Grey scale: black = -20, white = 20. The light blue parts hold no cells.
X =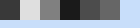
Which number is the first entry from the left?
-11
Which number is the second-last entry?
-8
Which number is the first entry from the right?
-4

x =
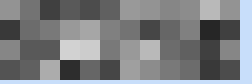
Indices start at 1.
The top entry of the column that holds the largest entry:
-6
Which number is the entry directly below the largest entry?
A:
-13
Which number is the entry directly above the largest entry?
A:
4
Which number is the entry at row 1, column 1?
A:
3
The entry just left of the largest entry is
-6
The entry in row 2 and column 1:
-11
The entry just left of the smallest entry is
0
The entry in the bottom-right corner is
-8
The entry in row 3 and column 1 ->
1
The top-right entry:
3
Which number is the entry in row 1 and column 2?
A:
-2
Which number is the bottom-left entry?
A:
-7

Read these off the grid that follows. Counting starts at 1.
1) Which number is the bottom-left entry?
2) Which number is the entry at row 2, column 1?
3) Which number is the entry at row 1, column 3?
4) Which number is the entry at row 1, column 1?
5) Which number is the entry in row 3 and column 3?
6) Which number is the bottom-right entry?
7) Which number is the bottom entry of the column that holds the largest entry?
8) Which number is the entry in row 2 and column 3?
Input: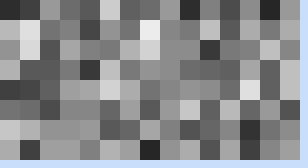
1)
7
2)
9
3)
4
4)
-13
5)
-7
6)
5
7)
-14
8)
-2

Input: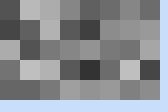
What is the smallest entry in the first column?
-9
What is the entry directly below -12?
3
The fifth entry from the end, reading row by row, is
5
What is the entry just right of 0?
2
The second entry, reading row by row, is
9
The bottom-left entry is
-4
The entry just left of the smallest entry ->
-6
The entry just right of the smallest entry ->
-3
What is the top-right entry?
-3
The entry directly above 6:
4
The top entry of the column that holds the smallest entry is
-5
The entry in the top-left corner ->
-7

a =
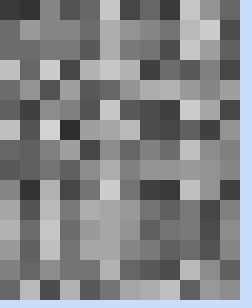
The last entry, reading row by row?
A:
2
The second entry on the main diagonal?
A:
4
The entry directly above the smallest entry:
0
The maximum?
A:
13
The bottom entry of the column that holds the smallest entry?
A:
8
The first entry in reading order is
-11
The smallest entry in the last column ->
-10
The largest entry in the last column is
5
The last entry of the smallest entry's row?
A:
3
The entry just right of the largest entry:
-13
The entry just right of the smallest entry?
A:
5
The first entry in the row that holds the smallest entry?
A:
10
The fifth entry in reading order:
-4
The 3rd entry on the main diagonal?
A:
-1
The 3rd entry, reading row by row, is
1
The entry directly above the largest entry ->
2
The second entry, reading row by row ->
-12
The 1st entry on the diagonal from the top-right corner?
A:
-4
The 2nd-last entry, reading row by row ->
4
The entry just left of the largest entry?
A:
-7
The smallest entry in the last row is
-8
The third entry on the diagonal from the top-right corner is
11
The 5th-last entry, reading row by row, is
7
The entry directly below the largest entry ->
0

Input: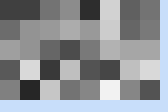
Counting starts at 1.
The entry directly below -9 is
18
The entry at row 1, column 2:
-10
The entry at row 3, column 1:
5
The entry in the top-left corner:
-10
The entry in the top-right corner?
-2
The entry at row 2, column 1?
-3
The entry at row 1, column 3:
-2

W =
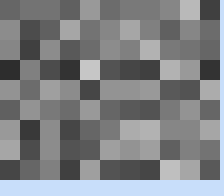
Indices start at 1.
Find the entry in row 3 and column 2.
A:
-10
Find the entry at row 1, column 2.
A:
-2
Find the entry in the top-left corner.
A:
-4
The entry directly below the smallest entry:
3
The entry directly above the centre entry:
-7
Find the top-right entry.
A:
-10
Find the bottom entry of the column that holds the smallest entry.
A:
-9
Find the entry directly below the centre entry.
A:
-4
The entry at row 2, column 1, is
2
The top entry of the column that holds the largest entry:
4
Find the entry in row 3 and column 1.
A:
1
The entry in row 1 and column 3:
-2
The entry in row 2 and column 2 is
-8
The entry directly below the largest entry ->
-9
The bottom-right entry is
-6
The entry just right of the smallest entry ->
0

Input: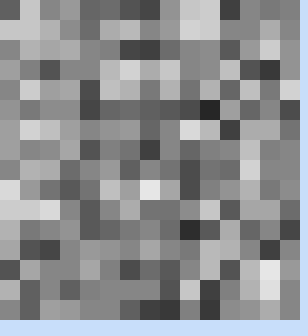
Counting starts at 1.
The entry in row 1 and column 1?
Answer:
-5
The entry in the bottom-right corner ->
1
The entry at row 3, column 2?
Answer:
8
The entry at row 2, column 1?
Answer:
11
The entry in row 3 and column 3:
6
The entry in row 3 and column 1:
1
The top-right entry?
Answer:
0
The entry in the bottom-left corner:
1
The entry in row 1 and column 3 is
1
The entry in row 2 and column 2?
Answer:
11
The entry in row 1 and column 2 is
11

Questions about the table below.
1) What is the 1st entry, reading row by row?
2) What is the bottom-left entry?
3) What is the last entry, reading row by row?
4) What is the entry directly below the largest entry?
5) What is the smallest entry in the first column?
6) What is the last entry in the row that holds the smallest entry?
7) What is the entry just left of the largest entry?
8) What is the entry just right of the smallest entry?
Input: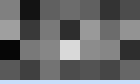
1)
0
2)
-6
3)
-4
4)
-8
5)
-19
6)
-13
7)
1
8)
-1
